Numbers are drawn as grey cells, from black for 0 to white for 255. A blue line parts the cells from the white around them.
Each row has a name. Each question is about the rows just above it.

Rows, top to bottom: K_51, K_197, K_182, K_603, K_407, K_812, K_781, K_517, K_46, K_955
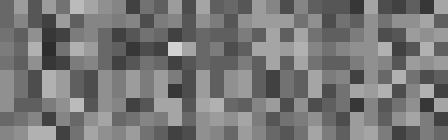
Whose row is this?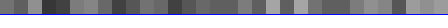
K_407
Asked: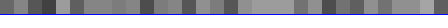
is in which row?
K_197
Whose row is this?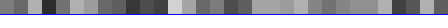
K_603
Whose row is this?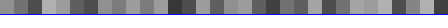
K_781
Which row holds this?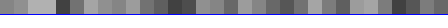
K_955
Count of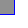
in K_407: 3

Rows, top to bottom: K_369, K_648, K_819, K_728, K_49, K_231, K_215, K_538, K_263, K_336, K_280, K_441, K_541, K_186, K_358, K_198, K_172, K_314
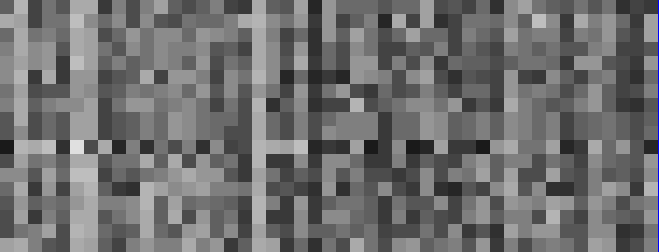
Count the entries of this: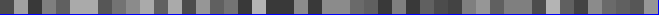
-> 47
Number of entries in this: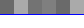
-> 6
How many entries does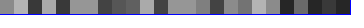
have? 25
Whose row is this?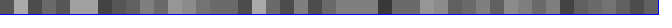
K_263

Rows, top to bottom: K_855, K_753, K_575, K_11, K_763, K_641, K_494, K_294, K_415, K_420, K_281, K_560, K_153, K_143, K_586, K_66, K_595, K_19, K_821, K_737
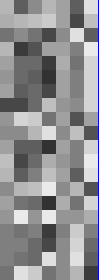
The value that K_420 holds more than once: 139
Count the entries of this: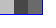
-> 3
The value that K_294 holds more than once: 71
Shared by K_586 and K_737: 115
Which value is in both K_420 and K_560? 191
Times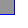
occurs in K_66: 4
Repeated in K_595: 127

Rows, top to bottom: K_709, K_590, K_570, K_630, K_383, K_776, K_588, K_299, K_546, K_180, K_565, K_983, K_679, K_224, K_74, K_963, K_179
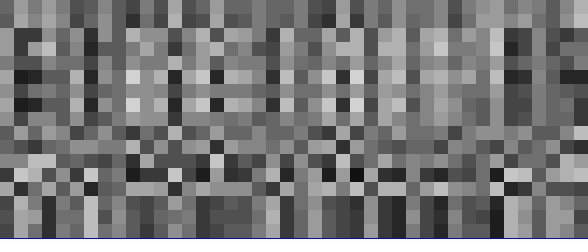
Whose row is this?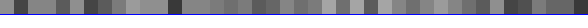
K_546
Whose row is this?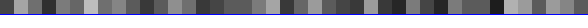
K_179
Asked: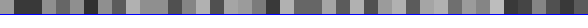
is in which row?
K_570
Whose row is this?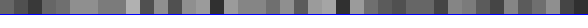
K_565
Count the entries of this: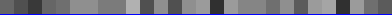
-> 28

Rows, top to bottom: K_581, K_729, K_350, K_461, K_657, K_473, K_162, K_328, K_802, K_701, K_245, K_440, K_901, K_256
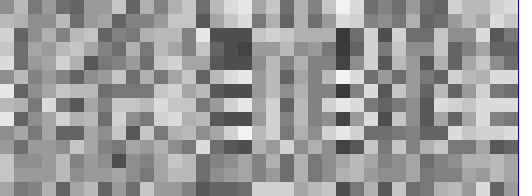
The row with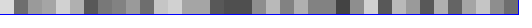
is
K_657
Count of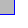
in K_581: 4
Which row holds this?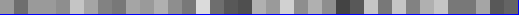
K_245
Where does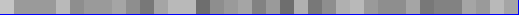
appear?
K_901
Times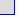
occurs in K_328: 7

